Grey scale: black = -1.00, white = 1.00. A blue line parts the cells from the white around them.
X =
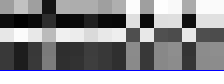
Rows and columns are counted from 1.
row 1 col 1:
0.24
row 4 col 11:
-0.56
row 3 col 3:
0.82
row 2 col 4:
-0.65
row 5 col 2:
-0.77
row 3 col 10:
-0.39
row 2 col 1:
-0.90
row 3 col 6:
0.85
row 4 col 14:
-0.59
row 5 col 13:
0.10
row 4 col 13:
0.11
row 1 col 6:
0.36
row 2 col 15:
0.76
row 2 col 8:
-0.92
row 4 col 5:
-0.64
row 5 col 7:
-0.51
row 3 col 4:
0.47
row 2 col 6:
-0.92
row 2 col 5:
-0.95
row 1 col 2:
0.51
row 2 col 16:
0.76
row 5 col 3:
-0.55
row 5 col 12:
0.07
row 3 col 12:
-0.37

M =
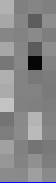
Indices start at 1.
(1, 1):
0.40
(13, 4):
0.08
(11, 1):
0.26
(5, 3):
-0.95
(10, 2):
0.09
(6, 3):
-0.06
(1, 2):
0.00
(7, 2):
0.02
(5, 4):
0.03
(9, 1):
-0.09
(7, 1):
0.33
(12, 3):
0.13
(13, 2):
0.08
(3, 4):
-0.01
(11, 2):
0.01
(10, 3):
0.46

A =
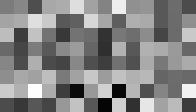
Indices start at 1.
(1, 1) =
-0.03
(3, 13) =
-0.16
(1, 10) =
0.13
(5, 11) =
0.33
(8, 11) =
0.80
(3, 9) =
-0.06
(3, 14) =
0.58
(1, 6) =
0.74
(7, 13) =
-0.16
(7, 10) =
0.43
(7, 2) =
0.39
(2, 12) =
-0.31
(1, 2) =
0.06
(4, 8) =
-0.63
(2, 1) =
0.29
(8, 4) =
-0.46
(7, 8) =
0.64
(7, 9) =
-0.94
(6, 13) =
-0.15
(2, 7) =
0.69
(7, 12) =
0.04
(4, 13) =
0.21
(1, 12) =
-0.31
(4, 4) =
-0.30
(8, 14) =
-0.53
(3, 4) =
-0.10
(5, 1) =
0.05
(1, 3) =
-0.39
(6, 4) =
0.49
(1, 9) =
0.87
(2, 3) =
0.75
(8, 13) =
0.47

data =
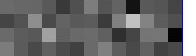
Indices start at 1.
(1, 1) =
-0.17
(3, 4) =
0.26
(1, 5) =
-0.55
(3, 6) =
-0.18
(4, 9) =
-0.27
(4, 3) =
-0.43
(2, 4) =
-0.42
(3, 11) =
-0.08
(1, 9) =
-0.22
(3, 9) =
-0.63
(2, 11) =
0.03
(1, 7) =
-0.02
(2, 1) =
-0.46
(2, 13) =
-0.37
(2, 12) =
-0.28
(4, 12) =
-0.49
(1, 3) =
-0.20
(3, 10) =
-0.46

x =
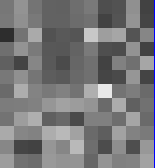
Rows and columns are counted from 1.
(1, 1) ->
-0.07
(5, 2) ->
-0.47
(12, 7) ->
-0.20
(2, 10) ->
0.16
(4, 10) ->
0.15
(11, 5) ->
0.05
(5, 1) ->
-0.25
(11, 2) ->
-0.46
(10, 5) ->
0.45
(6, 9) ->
-0.42
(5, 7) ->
-0.12
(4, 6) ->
-0.22
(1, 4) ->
-0.23
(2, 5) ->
-0.23
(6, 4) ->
-0.27
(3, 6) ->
-0.33
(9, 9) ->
-0.14
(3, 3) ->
0.33
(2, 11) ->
-0.46
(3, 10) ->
-0.34
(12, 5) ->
0.15
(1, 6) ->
-0.14
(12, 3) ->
-0.15
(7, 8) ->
0.82
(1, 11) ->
-0.48
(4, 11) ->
-0.48
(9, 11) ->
-0.17
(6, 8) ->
-0.46
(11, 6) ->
0.45
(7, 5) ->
0.01
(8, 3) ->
0.01
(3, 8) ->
0.24
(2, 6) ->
-0.15

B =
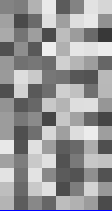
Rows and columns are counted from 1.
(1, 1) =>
0.03
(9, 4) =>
-0.45
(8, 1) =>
0.15
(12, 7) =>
0.56
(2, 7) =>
0.82
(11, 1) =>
0.82
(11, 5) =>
-0.27
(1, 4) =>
0.83
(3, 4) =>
-0.41
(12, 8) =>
0.52
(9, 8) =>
-0.46
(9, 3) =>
0.09
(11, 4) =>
0.23
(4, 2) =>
0.11
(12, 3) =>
0.58
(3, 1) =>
0.33
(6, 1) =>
0.21
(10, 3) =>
-0.13
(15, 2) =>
-0.28
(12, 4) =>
0.76
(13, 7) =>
0.12
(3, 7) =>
-0.17
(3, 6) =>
0.22
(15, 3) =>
0.07
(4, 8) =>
0.85
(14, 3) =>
0.58
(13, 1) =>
0.78
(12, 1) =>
0.26
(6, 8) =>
0.45
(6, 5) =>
-0.10
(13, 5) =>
-0.29
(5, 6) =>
0.42
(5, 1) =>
0.19
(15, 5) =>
0.48
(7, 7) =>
-0.12
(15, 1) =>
0.41

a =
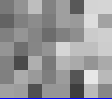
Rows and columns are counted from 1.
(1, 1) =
-0.05
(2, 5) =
0.25
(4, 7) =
0.50
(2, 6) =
0.21
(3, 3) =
0.04
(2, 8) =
0.27
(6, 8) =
0.45
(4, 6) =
0.50
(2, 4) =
-0.03
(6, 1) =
0.00
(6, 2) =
0.34
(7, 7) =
0.46
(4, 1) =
0.17
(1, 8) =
0.67
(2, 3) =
0.10
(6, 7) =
0.81

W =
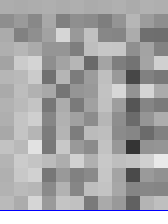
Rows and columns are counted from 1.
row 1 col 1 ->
0.36
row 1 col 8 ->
0.36
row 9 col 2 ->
0.54
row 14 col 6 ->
0.05
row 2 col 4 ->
0.32
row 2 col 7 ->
0.09
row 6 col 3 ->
0.59
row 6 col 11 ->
0.01
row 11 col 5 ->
0.57
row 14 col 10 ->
0.04
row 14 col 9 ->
0.31
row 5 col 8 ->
0.29
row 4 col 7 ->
0.49
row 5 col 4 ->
0.11
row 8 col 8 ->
0.51
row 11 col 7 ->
0.09
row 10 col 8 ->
0.49
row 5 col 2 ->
0.59
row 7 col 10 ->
0.15
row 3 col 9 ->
0.04
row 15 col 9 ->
0.20
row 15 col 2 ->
0.35
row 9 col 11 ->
0.17
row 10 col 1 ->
0.32
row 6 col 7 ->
0.22
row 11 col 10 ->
-0.59
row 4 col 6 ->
-0.01
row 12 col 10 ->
0.52
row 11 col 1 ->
0.52
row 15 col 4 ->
0.21
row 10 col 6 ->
-0.02
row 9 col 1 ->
0.37
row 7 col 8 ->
0.52
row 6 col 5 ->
0.42
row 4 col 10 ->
0.12
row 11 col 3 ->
0.77
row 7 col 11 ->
0.67
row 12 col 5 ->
0.36
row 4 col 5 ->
0.17
